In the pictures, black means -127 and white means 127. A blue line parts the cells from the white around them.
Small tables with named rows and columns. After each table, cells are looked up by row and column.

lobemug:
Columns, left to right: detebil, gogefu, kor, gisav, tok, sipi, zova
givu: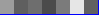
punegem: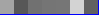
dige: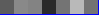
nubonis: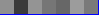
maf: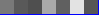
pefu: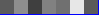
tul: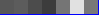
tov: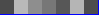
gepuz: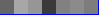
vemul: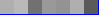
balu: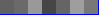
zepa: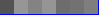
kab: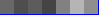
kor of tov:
14
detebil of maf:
-6
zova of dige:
-12
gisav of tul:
-67
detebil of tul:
-40
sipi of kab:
53
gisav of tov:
-8
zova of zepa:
-1
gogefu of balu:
-21

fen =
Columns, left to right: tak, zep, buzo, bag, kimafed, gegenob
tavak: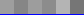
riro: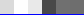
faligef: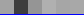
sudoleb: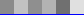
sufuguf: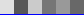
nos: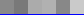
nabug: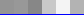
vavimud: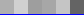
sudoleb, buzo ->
15
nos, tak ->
9
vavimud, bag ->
39
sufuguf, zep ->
-40
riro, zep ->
126
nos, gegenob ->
74
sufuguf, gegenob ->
-23
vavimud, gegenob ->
-27
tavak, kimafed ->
52
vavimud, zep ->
80
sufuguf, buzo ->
75
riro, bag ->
-54
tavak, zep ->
6
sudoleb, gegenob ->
96
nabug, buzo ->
7
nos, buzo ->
43
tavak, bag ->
12
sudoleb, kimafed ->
-15
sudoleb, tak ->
11
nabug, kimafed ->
116

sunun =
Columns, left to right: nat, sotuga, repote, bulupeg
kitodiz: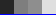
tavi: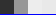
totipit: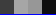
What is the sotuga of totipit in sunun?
38
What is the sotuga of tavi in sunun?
23
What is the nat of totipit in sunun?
-66
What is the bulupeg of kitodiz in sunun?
95
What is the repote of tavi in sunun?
109
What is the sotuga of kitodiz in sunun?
-1
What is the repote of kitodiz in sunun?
14
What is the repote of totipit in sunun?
23
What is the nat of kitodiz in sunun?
-89
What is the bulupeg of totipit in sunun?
-112

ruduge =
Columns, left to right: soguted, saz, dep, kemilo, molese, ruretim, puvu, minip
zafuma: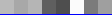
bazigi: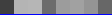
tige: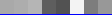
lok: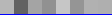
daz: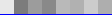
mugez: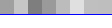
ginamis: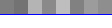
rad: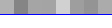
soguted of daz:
104
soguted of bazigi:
-64
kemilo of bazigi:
-19
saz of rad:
5
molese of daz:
57
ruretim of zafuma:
123

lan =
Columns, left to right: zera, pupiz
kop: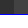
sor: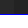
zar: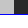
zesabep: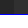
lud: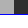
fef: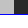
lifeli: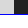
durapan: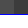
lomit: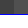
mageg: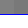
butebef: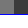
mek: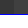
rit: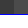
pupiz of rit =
-52
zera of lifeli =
89
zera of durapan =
-50
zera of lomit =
-62
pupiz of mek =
-63
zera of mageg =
0
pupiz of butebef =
-68
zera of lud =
49
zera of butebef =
-8
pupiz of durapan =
-67
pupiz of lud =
-80
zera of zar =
69
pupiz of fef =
-86
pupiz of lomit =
-47
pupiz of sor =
-92
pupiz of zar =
-86
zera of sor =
-86
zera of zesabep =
-88
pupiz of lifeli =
-93
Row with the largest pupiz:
mageg

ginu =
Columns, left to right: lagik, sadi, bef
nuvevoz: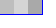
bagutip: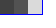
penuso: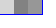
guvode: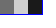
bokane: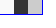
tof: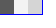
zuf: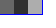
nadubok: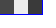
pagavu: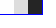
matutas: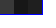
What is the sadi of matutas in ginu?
-104
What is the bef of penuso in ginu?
23
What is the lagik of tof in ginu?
-37
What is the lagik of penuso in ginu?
86
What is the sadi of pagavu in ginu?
93
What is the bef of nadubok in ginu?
-69
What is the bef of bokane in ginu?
76
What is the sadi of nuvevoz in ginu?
85

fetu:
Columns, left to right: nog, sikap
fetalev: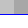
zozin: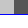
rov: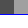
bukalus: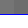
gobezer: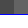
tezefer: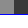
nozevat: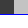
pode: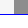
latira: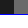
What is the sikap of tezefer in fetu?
-70
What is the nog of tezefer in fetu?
12
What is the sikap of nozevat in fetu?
67
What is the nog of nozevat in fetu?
-67
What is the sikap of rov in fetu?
32
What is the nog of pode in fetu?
118
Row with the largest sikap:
nozevat

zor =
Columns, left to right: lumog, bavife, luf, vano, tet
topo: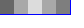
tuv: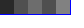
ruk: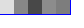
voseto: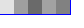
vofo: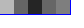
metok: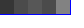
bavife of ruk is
7
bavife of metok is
-52
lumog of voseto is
99
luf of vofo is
-90
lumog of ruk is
95
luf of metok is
-40
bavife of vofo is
-26
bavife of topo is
40
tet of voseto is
1
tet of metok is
2
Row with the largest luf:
topo

